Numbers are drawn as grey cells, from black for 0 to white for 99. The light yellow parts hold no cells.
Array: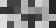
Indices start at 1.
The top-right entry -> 14
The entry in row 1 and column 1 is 81
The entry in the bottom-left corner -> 86
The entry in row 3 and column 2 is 76
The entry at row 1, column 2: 26
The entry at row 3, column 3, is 76
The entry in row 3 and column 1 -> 86

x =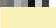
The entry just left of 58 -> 70
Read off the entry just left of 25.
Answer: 81
